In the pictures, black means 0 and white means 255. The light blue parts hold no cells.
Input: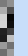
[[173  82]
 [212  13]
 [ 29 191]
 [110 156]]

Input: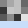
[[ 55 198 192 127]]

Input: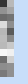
[[146 165]
 [219 142]
 [188 138]
 [247 240]
 [141 145]]

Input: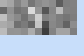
[[105 145 115 124 217 149  86 134 186 130 128]
 [171 163 112 123 101 196  78 136 126  99 140]]

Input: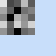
[[166  95   4 113 128]
 [210 100 210 152 210]]

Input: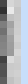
[[ 50 233 198]
 [126 163 203]
 [128 161 209]
 [135 155 213]
 [ 84 202 204]
 [ 94 193 204]]
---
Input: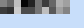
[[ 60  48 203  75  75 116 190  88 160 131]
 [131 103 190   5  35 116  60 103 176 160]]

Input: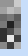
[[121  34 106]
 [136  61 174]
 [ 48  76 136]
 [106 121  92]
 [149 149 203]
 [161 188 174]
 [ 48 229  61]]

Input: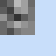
[[ 93  65 148 160 118]
 [106  79 118 133 133]
 [148  93  50  93 118]
 [ 79 106 187 160 106]
 [106 133 172 148 133]]

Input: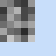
[[164 109  97  42 122]
 [135 122  71  56 148]
 [109 135 164 135 164]
 [ 56 148 179  71  84]
 [ 84 164 122  71 122]
 [ 97 195 148  97 195]]

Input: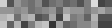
[[207  82 149 124 111 136  82 111 124  98 111  82 124 220  67  82]
 [195  98 180  67 124 180 195  52 165  98 111 136 136 165  67  67]
 [149 149 136 149 111 124 136 149  98 165 149 149 124 149 165 136]
 [180 195 111 165 180  82  98 165  67 195 124 136  98 180  82  82]]

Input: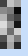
[[181  98  66]
 [195 110 207]
 [139 124  10]
 [219 151  22]
 [ 50 165  37]
 [ 82 181 124]
 [ 66 195 165]]

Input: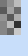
[[148  90 174]
 [134 105 200]
 [119 148 188]
 [ 90 162 105]
 [134 188  49]]
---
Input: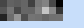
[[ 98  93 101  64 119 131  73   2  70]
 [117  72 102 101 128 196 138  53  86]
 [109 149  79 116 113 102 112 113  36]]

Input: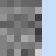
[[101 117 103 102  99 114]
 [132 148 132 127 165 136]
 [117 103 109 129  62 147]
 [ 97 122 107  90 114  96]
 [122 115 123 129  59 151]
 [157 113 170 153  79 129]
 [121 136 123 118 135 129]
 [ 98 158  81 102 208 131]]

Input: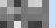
[[143  61 121 204 209 117 204]
 [171 146 119 129 129 119 130]
 [126  89 115 117 118 123 120]
 [104 227 120  66  60 118  62]]

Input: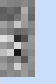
[[130 127 137 124 138]
 [107  96 174 113  93]
 [ 91 117 159 102  98]
 [140 198 154 134 160]
 [120 101 111 124 136]
 [202  42  79 150 224]
 [137 217 148 146 155]
 [210  23 124 137 189]
 [119 135  87 146 141]
 [137 207 149 140 158]
 [141 135 154 131 128]]

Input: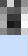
[[211  60 143  78]
 [ 95  85 180 136]
 [ 55  57 238 163]
 [ 22  38 251 175]
 [ 96  85 207 135]]

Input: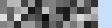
[[183 186  70 153  38 123 128 106  96  55 166  93  51 122]
 [ 99 158 182  24  57 196 130  37  26 111  49  76 190 127]
 [ 92 223  46  90  69  11 122 118  29 165 218 183 160 222]
 [144  44 155 155 105  40 102  66 157 120 165  33  62 131]]
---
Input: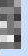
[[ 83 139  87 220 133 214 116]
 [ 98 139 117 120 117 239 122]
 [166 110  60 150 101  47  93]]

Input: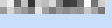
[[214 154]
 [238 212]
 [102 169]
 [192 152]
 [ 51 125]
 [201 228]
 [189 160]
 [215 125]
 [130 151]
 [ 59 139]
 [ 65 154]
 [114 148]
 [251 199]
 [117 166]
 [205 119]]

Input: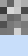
[[157  60 150  81 118]
 [100 215 102 120 120]
 [193 200 111 132 209]
 [174  73 163 121 128]]

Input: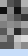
[[168  15 151 128  88 144  85]
 [ 83 131 117 142 162  91  86]
 [ 62  17  82 132  40 199 174]
 [178 127  54 163 111 218 138]]

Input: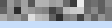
[[ 86 101 171]
 [154 147 144]
 [122  44 152]
 [161 165 123]
 [ 86 153 221]
 [179 139 186]
 [178 130 178]
 [157  68  97]
 [165 101  46]
 [106 186 125]
 [ 59 201 135]
 [236 205  68]
 [102 108 144]
 [112 137 100]
 [ 95  94 148]
 [137 121 120]]

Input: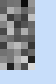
[[101  92 171 132  72 124  63 114 135 185]
 [114 175  61 175 190 109 165 121 121  31]
 [117 148  98  57  94  84 187 147 176 152]
 [ 11 101  62  82 173  93 148  76 203  76]
 [147 129 191 103 111  85  54 102  30 217]]

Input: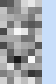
[[ 83 194 185 198  73 164  75 175 200 179 128 208]
 [ 93 128 174 114 188 169 136  95  76 228 153 134]
 [149 142 159 183 247 167 184 166  24 107 185 216]
 [213 191 158 106 230 115 167 143  98 179 120 189]
 [231 138 122  87 132 119 158  95 248 162  54 224]
 [198 130 191 101 187 207  86 184 138 167  71 143]]

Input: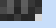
[[ 60  74  43]
 [ 94  89  38]
 [ 47  36  58]
 [ 94  89  38]
 [ 55  43  40]
 [ 42  60 214]]
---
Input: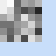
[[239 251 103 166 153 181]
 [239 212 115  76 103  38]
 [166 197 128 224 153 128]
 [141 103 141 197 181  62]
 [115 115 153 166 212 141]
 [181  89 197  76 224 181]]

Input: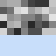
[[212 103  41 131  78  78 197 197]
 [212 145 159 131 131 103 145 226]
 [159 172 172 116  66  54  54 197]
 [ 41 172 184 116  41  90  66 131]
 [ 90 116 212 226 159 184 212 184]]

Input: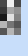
[[ 72 239  72]
 [181 117  85]
 [ 85 181 117]
 [ 24 225 131]
 [ 56 168 144]]

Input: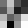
[[ 84 166  28  58]
 [113 196  84  44]
 [181  97 128 223]
 [211   3 152 253]]

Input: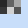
[[ 55 209  83]
 [ 39  99 167]]

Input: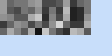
[[157  89  73 118 102 145  58 118  58 186  33  45 118]
 [145 132  89  89 170 198  45 132  73 170  33  45 145]
 [157 102 118 118 145 157  73  73  89 157  58 102 118]
 [102 170 132  89 170  18 198 118  73  45 186 170  89]
 [ 58 102 145 132  73 118  73 145 212 102  58  58 170]]
